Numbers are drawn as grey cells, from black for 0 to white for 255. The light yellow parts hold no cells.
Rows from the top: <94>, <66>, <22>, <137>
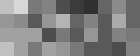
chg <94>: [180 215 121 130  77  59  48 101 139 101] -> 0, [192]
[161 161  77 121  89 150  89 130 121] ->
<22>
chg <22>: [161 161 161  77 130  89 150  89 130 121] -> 4, [121]

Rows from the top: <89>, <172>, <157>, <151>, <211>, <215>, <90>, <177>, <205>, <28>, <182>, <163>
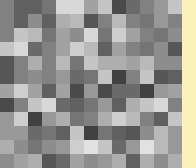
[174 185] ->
<172>
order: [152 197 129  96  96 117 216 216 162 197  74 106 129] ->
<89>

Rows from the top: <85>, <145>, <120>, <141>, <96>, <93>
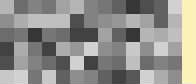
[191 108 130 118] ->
<96>
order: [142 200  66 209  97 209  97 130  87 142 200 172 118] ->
<93>

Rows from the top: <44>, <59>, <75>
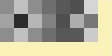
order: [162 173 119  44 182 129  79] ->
<59>
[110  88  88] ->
<75>
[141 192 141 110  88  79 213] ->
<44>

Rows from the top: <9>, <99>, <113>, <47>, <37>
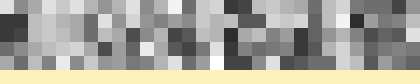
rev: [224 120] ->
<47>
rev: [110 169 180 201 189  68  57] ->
<9>
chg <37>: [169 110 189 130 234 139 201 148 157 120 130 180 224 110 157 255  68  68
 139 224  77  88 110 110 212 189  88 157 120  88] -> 29, [99]
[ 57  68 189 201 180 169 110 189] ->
<9>
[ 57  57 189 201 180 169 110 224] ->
<99>

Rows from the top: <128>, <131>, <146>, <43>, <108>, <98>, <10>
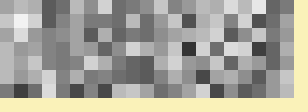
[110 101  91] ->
<98>
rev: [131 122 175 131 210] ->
<98>

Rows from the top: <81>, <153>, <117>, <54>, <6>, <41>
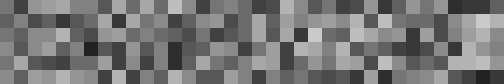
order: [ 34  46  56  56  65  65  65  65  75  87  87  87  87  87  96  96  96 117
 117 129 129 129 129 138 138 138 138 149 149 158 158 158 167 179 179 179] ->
<41>
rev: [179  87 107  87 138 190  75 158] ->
<6>
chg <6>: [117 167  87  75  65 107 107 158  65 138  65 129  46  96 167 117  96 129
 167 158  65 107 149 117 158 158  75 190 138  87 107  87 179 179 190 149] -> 24, [167]
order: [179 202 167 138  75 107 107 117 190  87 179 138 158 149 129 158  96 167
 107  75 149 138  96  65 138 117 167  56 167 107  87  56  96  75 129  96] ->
<153>

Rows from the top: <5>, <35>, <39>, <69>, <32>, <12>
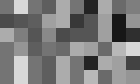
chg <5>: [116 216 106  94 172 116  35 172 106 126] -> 2, [116]
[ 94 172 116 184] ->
<12>
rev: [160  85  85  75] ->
<39>
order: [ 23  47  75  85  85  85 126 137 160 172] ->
<39>
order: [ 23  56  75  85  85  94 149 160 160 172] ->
<35>
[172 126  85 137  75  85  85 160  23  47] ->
<39>
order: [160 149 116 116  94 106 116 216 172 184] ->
<12>

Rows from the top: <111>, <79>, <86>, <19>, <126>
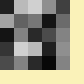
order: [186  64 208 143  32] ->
<111>
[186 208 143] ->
<111>
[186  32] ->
<19>
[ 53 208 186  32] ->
<19>
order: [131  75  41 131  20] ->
<86>

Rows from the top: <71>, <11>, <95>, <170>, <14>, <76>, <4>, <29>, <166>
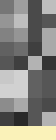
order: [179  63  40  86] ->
<166>
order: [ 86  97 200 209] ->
<76>
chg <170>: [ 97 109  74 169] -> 2, [63]
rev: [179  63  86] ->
<14>
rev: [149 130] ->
<95>
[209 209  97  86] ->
<4>
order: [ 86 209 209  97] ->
<4>

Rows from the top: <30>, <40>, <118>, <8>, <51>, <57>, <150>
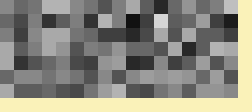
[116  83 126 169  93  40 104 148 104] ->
<30>
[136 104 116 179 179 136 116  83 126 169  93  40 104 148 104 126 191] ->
<30>

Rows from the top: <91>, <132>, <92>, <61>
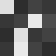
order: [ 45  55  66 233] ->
<61>
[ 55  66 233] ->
<132>
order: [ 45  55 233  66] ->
<61>
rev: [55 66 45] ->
<91>
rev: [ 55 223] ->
<92>
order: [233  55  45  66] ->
<61>
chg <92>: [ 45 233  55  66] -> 1, [223]

